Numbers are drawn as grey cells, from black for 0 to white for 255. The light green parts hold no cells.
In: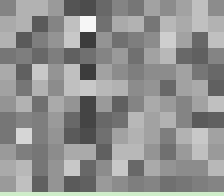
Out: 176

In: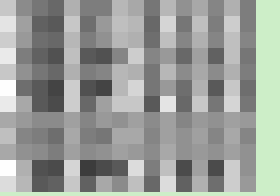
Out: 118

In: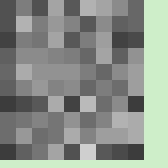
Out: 81

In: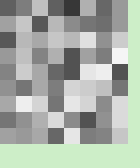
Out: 192

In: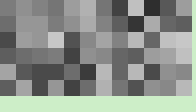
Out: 130

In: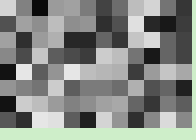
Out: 10

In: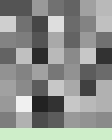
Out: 153

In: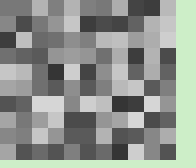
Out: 179
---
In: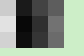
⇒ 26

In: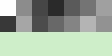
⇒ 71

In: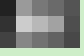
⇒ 66

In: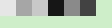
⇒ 137

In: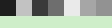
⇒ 111

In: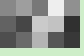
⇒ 71
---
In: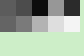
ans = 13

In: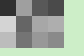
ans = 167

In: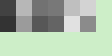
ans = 114

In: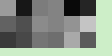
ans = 139

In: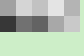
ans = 194

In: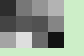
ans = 81

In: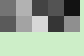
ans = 67
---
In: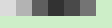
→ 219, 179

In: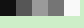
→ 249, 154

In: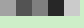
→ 203, 162

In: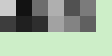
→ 204, 175

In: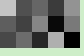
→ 196, 175

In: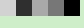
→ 210, 169

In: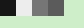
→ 237, 118
